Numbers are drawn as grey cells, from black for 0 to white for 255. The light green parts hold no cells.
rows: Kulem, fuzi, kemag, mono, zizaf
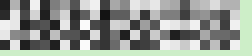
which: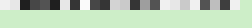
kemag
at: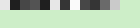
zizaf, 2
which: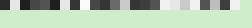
zizaf

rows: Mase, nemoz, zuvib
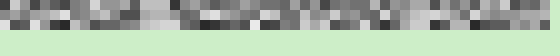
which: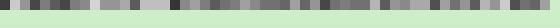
Mase
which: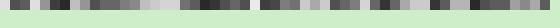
zuvib
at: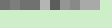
Mase, 34

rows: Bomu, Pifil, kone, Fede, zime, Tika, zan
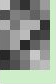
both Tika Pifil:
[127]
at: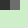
Bomu, 3
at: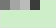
Fede, 1
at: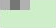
kone, 1
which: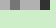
kone
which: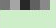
zime
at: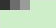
Bomu, 3

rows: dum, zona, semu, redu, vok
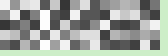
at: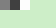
semu, 3
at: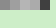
dum, 11
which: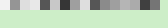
dum

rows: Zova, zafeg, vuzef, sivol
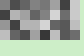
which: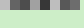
sivol
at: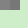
Zova, 4
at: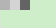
vuzef, 4

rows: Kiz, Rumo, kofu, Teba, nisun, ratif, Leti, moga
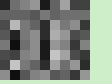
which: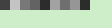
Leti
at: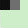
nisun, 2
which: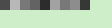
kofu

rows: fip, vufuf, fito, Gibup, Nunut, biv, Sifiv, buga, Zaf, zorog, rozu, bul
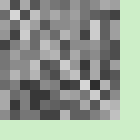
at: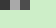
Sifiv, 9
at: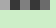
rozu, 1
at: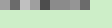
Nunut, 3
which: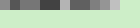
bul
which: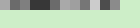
zorog

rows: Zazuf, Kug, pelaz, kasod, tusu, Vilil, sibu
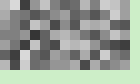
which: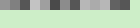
pelaz
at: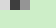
Zazuf, 2
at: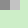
kasod, 11
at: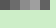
Kug, 4

